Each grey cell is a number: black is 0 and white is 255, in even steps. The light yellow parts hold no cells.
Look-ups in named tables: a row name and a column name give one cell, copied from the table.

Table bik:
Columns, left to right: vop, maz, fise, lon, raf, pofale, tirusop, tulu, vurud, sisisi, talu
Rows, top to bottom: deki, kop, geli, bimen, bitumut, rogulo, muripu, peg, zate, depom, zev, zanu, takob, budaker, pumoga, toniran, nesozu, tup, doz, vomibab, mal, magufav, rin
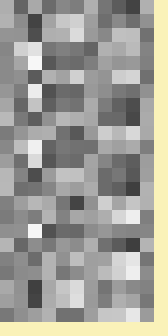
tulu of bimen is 177
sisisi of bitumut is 153
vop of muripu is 150
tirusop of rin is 158
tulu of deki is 117
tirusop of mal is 156
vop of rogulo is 138
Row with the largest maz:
bimen

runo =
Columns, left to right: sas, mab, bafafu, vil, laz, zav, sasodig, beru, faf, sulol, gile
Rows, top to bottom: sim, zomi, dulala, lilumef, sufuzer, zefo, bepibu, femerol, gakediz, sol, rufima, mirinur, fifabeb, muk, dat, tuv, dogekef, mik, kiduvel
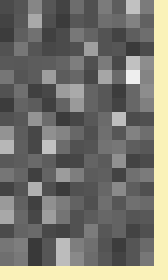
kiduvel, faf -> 67
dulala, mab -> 95
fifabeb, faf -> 67
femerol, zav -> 154
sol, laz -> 132
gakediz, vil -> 108
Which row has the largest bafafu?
muk

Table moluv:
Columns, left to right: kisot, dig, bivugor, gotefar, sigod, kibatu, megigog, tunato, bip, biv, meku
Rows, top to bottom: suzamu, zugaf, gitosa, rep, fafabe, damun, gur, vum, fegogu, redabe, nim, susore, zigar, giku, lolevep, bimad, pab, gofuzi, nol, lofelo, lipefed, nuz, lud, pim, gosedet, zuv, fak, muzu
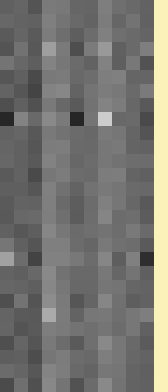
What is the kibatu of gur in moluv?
99
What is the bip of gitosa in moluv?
111
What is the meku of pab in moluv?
106
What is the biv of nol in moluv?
128
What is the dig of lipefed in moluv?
100
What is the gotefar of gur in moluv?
131
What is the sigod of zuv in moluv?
124
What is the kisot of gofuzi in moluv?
118
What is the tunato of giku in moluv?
121
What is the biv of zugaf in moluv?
115
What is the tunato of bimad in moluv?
133
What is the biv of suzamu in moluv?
105
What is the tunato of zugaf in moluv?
124

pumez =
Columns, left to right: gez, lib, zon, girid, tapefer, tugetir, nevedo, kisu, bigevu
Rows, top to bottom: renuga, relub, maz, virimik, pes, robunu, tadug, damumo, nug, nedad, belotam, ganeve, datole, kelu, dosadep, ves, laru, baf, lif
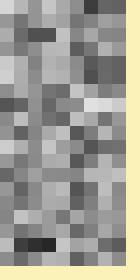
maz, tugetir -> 135
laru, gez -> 151
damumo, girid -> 103
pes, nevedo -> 89
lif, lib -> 106
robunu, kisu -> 105
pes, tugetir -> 139
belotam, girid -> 197
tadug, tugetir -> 196
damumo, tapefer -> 138
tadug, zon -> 149
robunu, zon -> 140

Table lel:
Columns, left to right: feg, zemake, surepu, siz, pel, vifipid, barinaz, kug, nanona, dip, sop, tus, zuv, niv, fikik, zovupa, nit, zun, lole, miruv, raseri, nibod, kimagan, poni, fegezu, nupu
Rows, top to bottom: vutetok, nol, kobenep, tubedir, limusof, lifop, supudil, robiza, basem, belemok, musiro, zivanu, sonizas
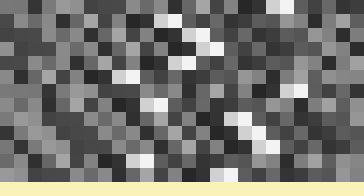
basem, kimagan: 61
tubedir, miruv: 52
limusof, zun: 52
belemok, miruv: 93
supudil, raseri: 209
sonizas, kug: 137

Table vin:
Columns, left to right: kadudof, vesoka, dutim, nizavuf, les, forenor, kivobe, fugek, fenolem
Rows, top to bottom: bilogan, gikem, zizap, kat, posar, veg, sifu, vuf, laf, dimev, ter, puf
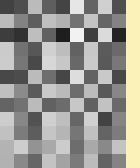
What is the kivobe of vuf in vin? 97
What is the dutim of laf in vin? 82
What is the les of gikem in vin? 177
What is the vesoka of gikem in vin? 131
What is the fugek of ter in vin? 137
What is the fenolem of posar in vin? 120
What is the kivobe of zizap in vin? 63
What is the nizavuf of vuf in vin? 97
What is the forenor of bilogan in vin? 230
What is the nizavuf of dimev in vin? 197
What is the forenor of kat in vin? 98
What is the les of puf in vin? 163
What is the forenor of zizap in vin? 242
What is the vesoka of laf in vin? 135
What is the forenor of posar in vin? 104

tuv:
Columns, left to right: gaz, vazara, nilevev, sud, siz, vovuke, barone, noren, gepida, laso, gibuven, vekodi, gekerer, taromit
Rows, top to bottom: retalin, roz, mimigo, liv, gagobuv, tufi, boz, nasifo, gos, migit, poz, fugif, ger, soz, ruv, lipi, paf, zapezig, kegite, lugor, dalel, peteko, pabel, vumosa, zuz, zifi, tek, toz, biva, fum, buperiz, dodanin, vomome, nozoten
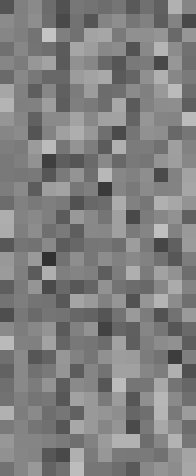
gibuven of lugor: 123
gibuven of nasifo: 130
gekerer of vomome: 144
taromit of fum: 156
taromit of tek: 80
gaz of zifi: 112
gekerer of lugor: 146
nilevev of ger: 121
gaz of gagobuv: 134
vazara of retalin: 128
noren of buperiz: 134
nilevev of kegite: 154
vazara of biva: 128
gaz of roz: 139
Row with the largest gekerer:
boz

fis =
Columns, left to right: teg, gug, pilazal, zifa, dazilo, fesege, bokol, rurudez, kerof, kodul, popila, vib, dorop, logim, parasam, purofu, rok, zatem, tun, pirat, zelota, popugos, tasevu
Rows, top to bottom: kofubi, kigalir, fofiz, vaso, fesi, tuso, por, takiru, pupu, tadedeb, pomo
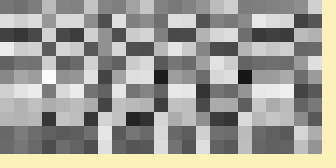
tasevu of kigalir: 85
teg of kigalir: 221
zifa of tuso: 251
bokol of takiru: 172
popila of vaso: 78
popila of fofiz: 212
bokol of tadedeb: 112
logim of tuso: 145
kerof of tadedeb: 89
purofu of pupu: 60
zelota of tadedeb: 89
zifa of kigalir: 151
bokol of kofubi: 196
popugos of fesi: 154
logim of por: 230
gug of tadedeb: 124
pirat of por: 234
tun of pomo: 102

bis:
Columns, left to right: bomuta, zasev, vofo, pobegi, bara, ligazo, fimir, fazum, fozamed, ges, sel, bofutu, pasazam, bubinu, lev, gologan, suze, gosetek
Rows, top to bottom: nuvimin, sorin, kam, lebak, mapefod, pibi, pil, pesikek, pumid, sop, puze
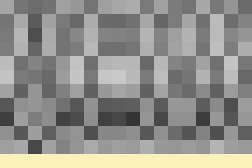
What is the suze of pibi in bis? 188
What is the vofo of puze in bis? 72
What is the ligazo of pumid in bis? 76
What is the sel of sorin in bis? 167
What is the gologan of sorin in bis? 187
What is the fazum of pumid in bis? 64
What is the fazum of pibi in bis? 198
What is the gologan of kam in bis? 186
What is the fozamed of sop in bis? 135
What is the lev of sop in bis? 131
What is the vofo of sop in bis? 158
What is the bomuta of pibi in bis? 195
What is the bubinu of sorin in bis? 166
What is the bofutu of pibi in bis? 189
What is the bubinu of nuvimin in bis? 115
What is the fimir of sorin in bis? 172
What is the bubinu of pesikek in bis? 151
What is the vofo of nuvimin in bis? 108
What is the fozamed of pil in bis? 165
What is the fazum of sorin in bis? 106

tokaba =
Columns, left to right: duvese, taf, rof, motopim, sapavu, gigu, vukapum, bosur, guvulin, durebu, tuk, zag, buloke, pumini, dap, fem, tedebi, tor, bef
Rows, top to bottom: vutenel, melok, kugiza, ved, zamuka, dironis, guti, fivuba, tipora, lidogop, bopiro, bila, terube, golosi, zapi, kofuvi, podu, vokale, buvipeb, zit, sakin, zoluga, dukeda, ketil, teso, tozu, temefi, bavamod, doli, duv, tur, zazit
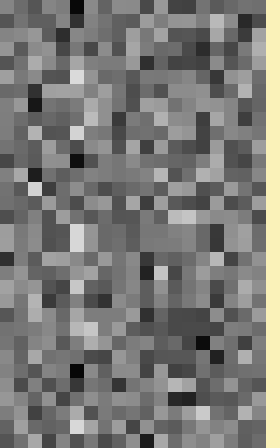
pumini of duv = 158
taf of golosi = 88
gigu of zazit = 81
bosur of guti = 158
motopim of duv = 102
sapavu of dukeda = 104
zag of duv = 152
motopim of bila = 144
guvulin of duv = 106

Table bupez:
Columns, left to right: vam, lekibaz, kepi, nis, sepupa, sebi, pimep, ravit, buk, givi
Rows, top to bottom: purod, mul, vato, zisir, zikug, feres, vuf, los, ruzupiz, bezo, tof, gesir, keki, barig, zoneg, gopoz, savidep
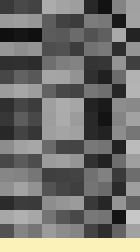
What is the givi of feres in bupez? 178
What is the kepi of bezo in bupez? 54
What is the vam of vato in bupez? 15
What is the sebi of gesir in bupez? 149
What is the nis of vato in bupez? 92
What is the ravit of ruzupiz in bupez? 19
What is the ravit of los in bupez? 26
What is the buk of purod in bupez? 131
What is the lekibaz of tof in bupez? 161
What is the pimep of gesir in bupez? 49
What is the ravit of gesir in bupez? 34
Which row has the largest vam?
gopoz

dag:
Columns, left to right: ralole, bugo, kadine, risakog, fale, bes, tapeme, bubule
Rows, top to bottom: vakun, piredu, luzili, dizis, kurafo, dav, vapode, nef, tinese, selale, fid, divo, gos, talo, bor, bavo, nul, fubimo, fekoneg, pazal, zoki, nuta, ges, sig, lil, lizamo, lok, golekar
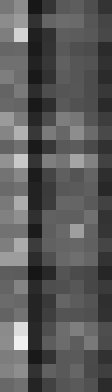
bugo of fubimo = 171
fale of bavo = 95
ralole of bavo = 129
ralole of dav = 126
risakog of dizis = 51
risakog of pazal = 40
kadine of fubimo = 60
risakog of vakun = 53
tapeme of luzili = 88
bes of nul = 159
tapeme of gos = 100
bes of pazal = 75

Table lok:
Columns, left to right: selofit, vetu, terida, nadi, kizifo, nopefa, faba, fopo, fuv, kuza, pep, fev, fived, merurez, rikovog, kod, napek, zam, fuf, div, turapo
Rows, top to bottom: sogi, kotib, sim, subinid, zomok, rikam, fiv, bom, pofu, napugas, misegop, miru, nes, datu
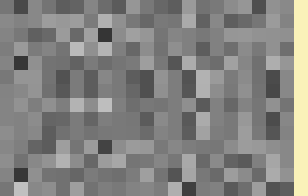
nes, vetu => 55
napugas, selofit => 141
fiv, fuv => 121
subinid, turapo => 111
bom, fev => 117
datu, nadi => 142
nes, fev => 116
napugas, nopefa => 123
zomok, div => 174
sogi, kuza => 150
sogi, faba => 133
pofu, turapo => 135
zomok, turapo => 150

